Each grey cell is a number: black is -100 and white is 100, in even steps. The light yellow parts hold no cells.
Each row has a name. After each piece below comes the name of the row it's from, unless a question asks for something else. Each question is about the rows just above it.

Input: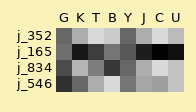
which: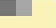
j_546
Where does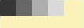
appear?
j_834
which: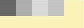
j_834
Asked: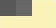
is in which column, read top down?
Y

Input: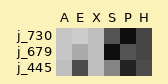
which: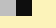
j_679
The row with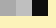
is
j_679
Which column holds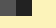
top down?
P
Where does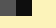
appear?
j_730

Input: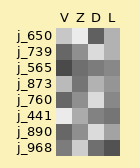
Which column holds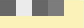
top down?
V
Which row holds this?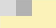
j_739
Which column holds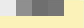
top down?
Z
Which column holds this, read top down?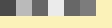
V

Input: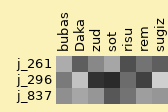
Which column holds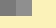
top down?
bubas
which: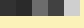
j_296

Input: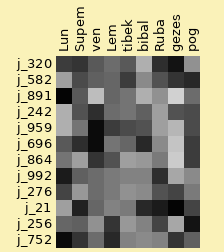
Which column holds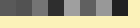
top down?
Supem
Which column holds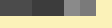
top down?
pog
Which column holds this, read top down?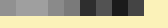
Ruba
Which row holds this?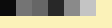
j_696
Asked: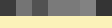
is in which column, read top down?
Lem
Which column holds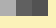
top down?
bibal
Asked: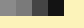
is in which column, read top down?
pog

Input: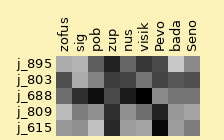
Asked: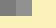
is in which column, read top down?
sig
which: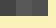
j_803
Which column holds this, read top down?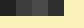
zup
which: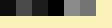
j_688
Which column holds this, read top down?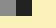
Pevo
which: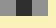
j_809

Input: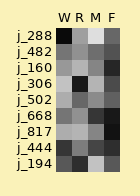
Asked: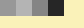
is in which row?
j_160
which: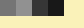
j_668
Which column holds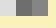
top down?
M
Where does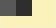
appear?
j_194
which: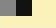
j_817

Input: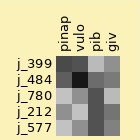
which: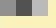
j_780
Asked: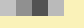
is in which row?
j_780
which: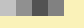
j_577

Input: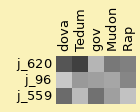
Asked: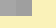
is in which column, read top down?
Mudon
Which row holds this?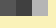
j_620
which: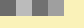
j_559

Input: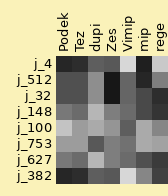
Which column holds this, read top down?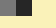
Podek
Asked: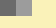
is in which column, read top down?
Tez
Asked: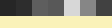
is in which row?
j_382
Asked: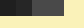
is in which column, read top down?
mip
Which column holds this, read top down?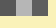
dupi

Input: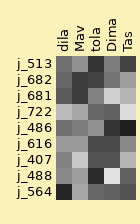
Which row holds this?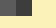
j_681
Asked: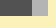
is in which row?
j_407
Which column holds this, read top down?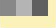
Tas
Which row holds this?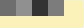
j_513
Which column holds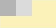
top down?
Tas
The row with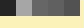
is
j_564

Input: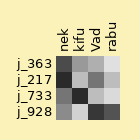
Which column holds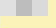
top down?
rabu
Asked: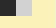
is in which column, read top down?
kifu
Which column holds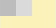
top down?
rabu
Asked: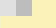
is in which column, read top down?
rabu
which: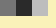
j_733
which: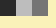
j_217

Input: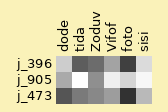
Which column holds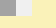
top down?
Vifof
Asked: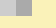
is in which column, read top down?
dode
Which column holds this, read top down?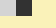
foto
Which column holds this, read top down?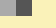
dode
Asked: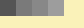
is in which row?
j_473
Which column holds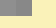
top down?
Zoduv

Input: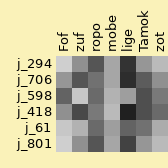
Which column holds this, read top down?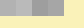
mobe
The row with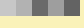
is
j_61

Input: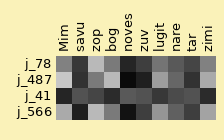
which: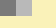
j_487
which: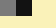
j_566
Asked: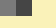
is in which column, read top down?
zop
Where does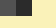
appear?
j_41
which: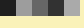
j_487
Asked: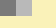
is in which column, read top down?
bog

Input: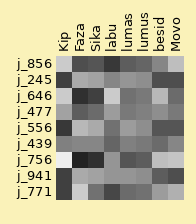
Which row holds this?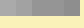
j_941
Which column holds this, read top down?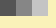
Movo
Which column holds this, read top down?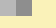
besid
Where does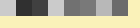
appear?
j_646
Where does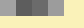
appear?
j_477

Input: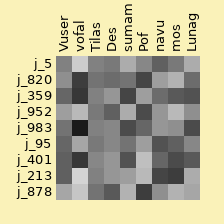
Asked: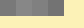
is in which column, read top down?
Tilas
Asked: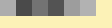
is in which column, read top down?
sumam
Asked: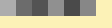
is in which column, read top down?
Lunag

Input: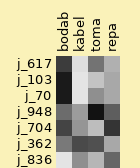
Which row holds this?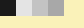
j_103
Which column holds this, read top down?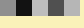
toma
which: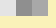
j_70
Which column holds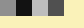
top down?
toma
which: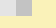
j_103
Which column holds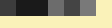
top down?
bodab

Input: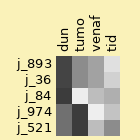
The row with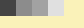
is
j_893
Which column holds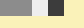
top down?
tumo
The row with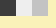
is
j_974

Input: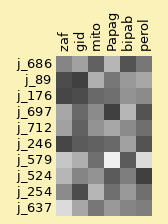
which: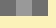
j_254
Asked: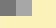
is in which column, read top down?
perol

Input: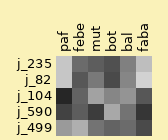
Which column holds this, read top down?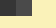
faba
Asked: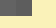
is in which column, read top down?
febe
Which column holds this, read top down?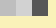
faba
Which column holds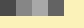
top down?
bot
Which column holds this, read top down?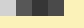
faba

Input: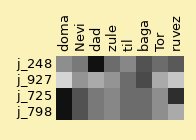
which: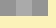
j_927
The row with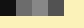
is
j_248
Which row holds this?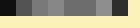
j_725
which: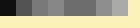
j_798

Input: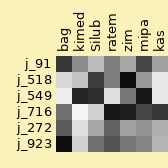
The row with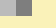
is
j_91
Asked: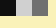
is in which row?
j_923
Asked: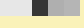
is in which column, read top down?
kas
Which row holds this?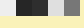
j_549
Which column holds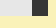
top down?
kas

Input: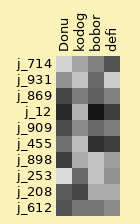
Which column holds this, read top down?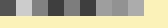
defi
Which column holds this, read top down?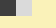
Donu
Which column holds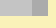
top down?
bobor
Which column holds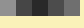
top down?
Donu
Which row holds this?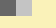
j_253
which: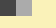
j_208
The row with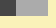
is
j_208

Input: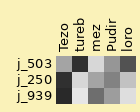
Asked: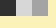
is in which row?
j_250
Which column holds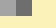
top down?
mez
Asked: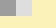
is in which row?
j_939
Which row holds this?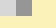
j_503

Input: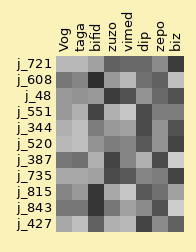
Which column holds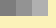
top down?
bifid
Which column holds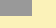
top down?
Vog
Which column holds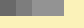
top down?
zepo
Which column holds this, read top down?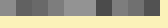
zepo
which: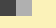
j_551

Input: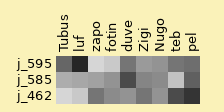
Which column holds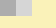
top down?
Tubus
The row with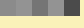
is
j_462
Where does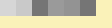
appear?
j_595
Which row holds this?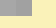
j_585
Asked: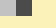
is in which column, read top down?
teb
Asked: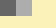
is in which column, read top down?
Tubus

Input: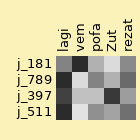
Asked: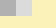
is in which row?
j_181
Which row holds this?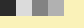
j_789
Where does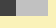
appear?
j_397

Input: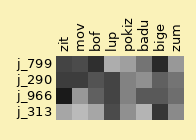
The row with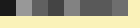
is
j_966
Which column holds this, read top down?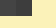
zit

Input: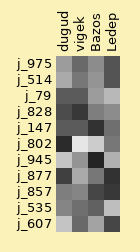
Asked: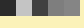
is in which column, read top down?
dugud
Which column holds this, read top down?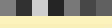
Bazos
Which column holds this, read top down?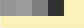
Bazos
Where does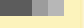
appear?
j_79

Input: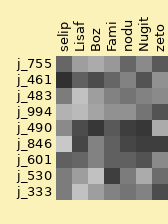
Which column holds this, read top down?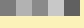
selip
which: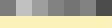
j_333
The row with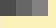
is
j_461

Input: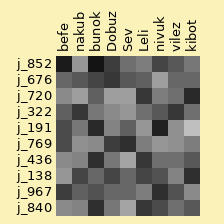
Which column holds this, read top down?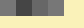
Dobuz
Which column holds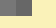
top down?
kibot
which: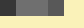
j_436
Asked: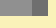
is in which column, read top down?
vilez
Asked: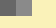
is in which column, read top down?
befe

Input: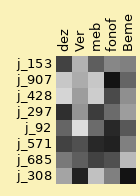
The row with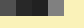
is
j_571
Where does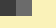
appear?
j_297

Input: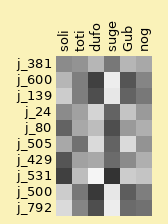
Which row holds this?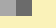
j_429
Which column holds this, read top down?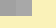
toti
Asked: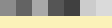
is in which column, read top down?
soli
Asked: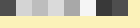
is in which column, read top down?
dufo

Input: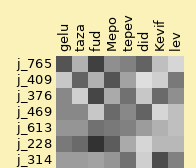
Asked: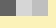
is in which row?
j_469
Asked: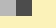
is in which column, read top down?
Kevif
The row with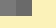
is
j_228
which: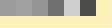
j_314
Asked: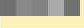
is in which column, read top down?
tepev
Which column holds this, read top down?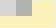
Kevif
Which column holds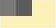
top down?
Mepo

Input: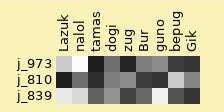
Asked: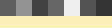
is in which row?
j_839
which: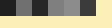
j_973

